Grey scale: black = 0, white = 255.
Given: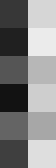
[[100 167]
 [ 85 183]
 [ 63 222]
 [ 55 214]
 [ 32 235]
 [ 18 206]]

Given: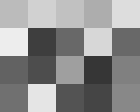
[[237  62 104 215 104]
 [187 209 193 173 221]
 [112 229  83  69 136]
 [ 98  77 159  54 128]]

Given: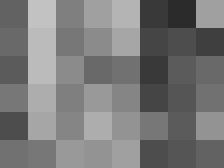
[[119 173 127 153 133  69  85 113]
 [113 119 153 147 160  77  85  98]
 [105 187 119 139 166  69  77  63]
 [ 98 194 127 160 180  57  43 160]
 [ 91 187 139 105 113  57  91 105]
 [ 77 166 133 173 147 119  91 147]]

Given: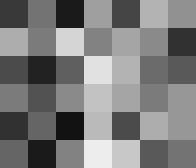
[[173 123 213 130 165 138  49]
 [123  82 138 194 165 123 151]
 [101  26 130 237 200  89 115]
 [ 75  34  95 225 179 107  89]
 [ 57 115  26 159  69 179 145]
 [ 49 101  18 186  75 173 151]]

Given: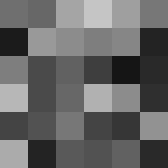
[[183  74 103 177 140  47]
 [171  35  89  82  97  41]
 [126  74  97  62  21  41]
 [111 103 165 197 159 119]
 [ 68  82 119  68  54 146]
 [ 27 153 140 126 134  35]]

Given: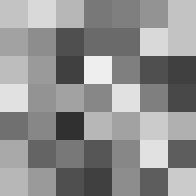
[[225 147 162 135 225 127  72]
 [195 217 183 120 127 147 195]
 [189 154  64 238 127  79  64]
 [183 154  79  64 141  93 203]
 [169 100 120  86 135 225  93]
 [162 141  79 106 106 217 195]
 [112 135  48 183 162 203 176]]
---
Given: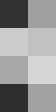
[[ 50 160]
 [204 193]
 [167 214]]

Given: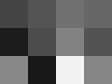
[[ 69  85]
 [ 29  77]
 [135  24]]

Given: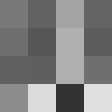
[[121  98]
 [111  86]
 [ 96  95]]

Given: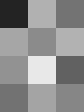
[[ 35 177]
 [166 139]
 [146 232]]

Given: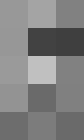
[[152 164]
 [151  66]
 [154 192]]

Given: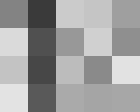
[[131  58]
 [218  80]
 [195  71]]

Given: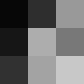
[[  7  46]
 [ 22 173]
 [ 49 163]]

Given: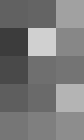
[[ 97 100]
 [ 60 208]
 [ 73 111]]
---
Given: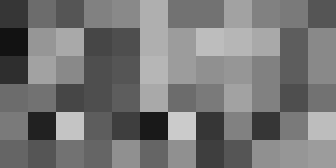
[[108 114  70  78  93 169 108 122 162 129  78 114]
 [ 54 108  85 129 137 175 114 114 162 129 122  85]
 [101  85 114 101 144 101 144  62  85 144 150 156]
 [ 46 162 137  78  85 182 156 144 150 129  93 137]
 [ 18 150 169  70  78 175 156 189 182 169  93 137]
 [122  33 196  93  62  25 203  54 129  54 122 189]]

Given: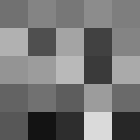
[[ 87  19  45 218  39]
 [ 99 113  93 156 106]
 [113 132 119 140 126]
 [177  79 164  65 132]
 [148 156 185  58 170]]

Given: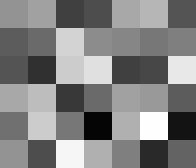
[[168 189  56 106 161 153  92]
 [147 161  64  77 168 182  84]
 [112 204 119   5 176 254  19]
 [ 84  48 204 224  64  71 232]
 [ 92 106 211 140 134 119 127]
 [147  77 246 176 127  41  99]]

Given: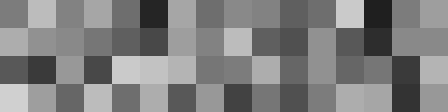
[[208 158 102 188 110 173  88 152  66 118  80 124 173 166  51 152]
 [124 188 130 166 110  37 166 110 137 130  95 110 202  31 124 158]
 [173 145 137 118  95  72 158 130 188  95  80 145  88  45 137 137]
 [ 88  58 152  72 202 194 180 118 124 173 102 145 102 118  58 180]]

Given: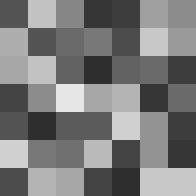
[[ 83  46  91  91 208 147  61]
 [167 194  98  46  98 106  61]
 [174  83 106 120  76 200 154]
 [208 120 112 186  68 147  54]
 [ 83 194 134  54  61 160 140]
 [ 76 180 167  68  46 200 200]
 [ 68 140 230 167 180  54 106]]

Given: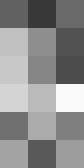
[[200 134  76]
 [192 142  82]
 [ 97  56 105]
 [112 171 126]
 [163  89 156]
 [212 186 249]]

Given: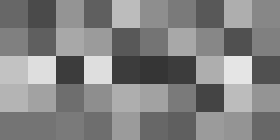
[[194 222  60 222  60  53  60 174 229  80]
 [180 162 110 142 174 162 122  68 188 148]
 [116 116 122 110 155 103  95 155 148 103]
 [103  74 148  95 188 142 122  88 174 135]
 [128  95 168 155  88 116 168 135  80 128]]

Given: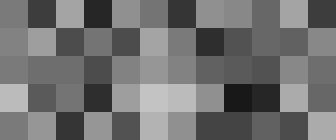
[[122 150  53 150  82 179 144  68  68  97  76 171]
 [130 158  76 116  76 164 122  46  82 103  97 136]
 [122 110 110  76 130 150 130  97  90  82 136 110]
 [187  90 116  46 158 195 187 144  24  38 171 103]
 [122  61 164  38 144 116  53 144 136 103 164  61]]
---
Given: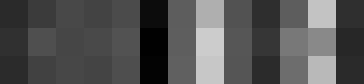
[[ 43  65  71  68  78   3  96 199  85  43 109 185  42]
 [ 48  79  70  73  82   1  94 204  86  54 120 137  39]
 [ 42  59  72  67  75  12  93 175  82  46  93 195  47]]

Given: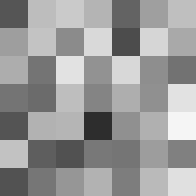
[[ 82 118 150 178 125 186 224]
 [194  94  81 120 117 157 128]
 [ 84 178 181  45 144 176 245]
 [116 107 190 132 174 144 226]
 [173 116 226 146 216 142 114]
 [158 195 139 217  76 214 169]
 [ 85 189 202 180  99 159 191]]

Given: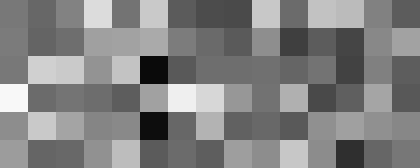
[[156 101 104 145 189  91 107  94 158 141 199 140  47 102 119]
 [141 201 164 133 137  13 103 179  97 104  89 144 160 144 135]
 [248 107 116 109  93 161 239 215 151 114 176  73  95 165  88]
 [120 208 202 147 195  10  89 110 110 112 101 115  66 128  93]
 [123 100 110 160 162 170 124 106  90 142  63  92  69 136 162]
 [120 103 130 220 115 201  91  76  74 200 107 194 187 129  92]]

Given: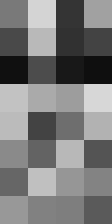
[[152 129 126  90]
 [102 192 150 131]
 [138  99 184  84]
 [187  67 110 178]
 [194 170 157 215]
 [ 16  76  24  15]
 [ 73 185  49  67]
 [121 212  52 161]]

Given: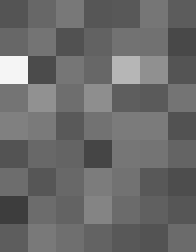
[[ 93 121 111  99  88  83 107]
 [ 61 108  99 132 107  96  86]
 [109  86 104 124 114  88  77]
 [ 83 104 100  69 118 116 100]
 [128 122  89 114 123 123  82]
 [116 145 110 142  94  90 116]
 [245  75 118 103 182 144  84]
 [103 116  81  98 114 113  72]
 [ 84 103 120  86  88 118  92]]

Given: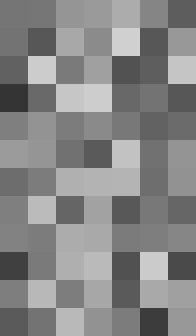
[[ 90 115 185 146 124  60 152]
 [126 184 125 167  90 169 160]
 [ 64 122 175 186  81 203  74]
 [130 124 172 169 123 126 134]
 [127 187 101 162  88 120 102]
 [109 124 176 179 180 110 146]
 [155 149 113  90 194 113 148]
 [127 147 124 138 120  98 107]
 [ 52 105 198 205 104 115  87]
 [ 97 204 122 160  82  94 197]
 [115  87 168 139 208  87 152]
 [117 118 149 154 172 133  93]]

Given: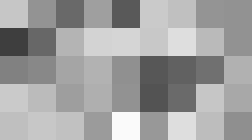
[[191 199 193 155 250 152 222 189 143]
 [202 187 158 175 146  83 106 198 168]
 [129 136 165 178 144  87  97 112 177]
 [ 62 103 180 211 213 200 222 186 146]
 [198 147 105 159  89 202 192 148 146]]

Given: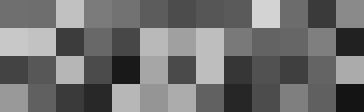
[[153  96  58  40 183 149 172  97  38  76 127  96  20]
 [ 67  87 182  75  25 166  74 190  54  81  63 100 171]
 [200 194  60 104  71 185 160 190 121  99 102 127  33]
 [111 110 193 123 114  92  76  86  90 211 108  58 138]]

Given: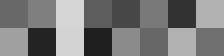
[[160  35 211  30 139 103 177 111]
 [104 127 214  93  71 121  50 177]]
